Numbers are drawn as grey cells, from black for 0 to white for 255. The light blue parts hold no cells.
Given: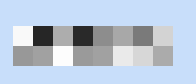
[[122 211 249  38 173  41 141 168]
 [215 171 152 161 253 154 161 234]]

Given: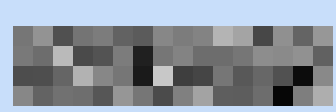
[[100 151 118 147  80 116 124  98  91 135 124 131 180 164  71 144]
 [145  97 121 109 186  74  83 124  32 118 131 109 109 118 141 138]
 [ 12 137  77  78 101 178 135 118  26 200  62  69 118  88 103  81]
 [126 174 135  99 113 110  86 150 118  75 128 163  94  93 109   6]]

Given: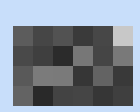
[[ 71 200  92  70  82  58]
 [ 69 121  73  63  43 119]
 [ 99  57  89 123 122  54]
 [ 54  63  99  41  67  69]]

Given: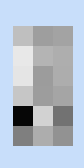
[[158 163 191]
 [180 174 232]
 [156 173 229]
 [157 165 198]
 [210 114   6]
 [173 146 127]]

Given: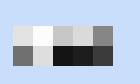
[[218 134 227 252 199]
 [ 29  59 112 222  20]]

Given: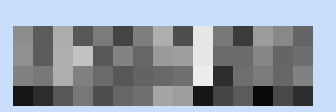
[[136 101 141  91 172  87 123  68 126 174  78 230 120  59 156]
 [101 109 145  92 174 194  87 131 102 154 158 231 107 107 135]
 [103 129 129 120 174 128 107  87  99 104 112 237  45 110 123]
 [ 73  45  21  45  87 119  78 102 111 165 157  22  69  91   9]]
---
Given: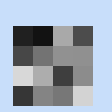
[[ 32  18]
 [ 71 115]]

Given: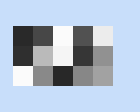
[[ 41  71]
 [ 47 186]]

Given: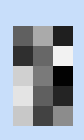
[[ 96 170]
 [ 47 103]]

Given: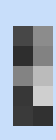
[[ 71 140]
 [ 46 130]]

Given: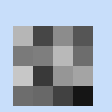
[[182  70]
 [122 126]]

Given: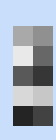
[[169 144]
 [233 103]]

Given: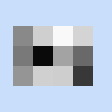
[[137 207]
 [121  10]]
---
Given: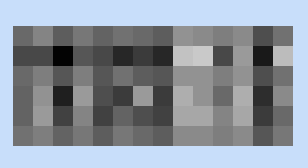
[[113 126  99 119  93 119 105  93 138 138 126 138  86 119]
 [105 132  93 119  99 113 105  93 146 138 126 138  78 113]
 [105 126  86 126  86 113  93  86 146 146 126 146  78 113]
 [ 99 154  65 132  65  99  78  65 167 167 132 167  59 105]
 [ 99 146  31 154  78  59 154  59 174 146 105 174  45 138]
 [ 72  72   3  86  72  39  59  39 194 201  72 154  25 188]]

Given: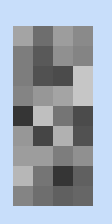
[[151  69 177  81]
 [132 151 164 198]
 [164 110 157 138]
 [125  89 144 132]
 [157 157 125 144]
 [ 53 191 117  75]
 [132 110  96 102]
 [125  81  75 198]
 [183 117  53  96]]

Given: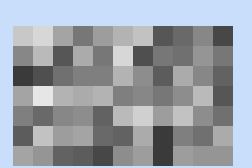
[[164 230 179 171 179 127 135 119 141 186  86]
 [200 215 164 119 157 179 194  86 105 135  71]
 [ 92 194 157 164 105  98 171  58 127 112 171]
 [127 105 135 141  98 186 208 157 194 141 112]
 [ 58  79 112 127 127 179 141  92 171 135  98]
 [164 149  98  92  71 141 157  58 157 149 149]
 [135 186  86 171 119 215  79 119 112 149 119]]

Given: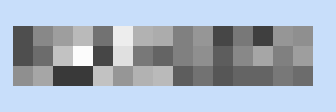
[[ 78 108 194 252  70 224 120 100 128 143  93 136 166 128 158]
 [ 78 136 158 186 114 237 178 172 128 150  70 120  63 150 143]
 [143 166  57  57 194 150 178 186  93 114  86 100 100 120 108]]

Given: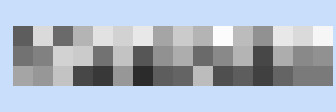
[[114 129 210 203 114 195  86 145 173 106 137 180  71 173 137 145]
 [165 151 195  71  56 151  43  93 100 188  79  93  64 100 122 122]
 [ 93 218 106 180 226 210 232 165 203 180 252 188 145 232 218 246]]

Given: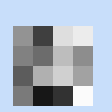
[[147  63 222 236]
 [ 92 176 208 162]
 [129 108 189 141]
 [122  23  50 251]]

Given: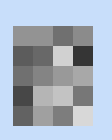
[[ 92 104 209  53]
 [ 71 181 195 119]
 [112 132 153 168]
 [ 98 160 125 216]
 [147 147 112 139]]

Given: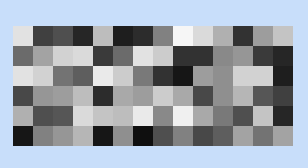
[[107 163 210 218  58 107 226 204  50  50 137 150  58  38]
 [ 72 150 157 189  44 169 157 204 169  72 143 182  86  64]
 [ 22 129 150 182  22 143  15  79 129  72  94 163 115 163]
 [226 210 115  94 234 204 121  50  22 157 143 210 210  30]
 [176  79  86 218 196 189 234 137 240 169 121  79 196  38]
 [226  64  79  38 189  30  44 129 246 218 176  50 157 196]]
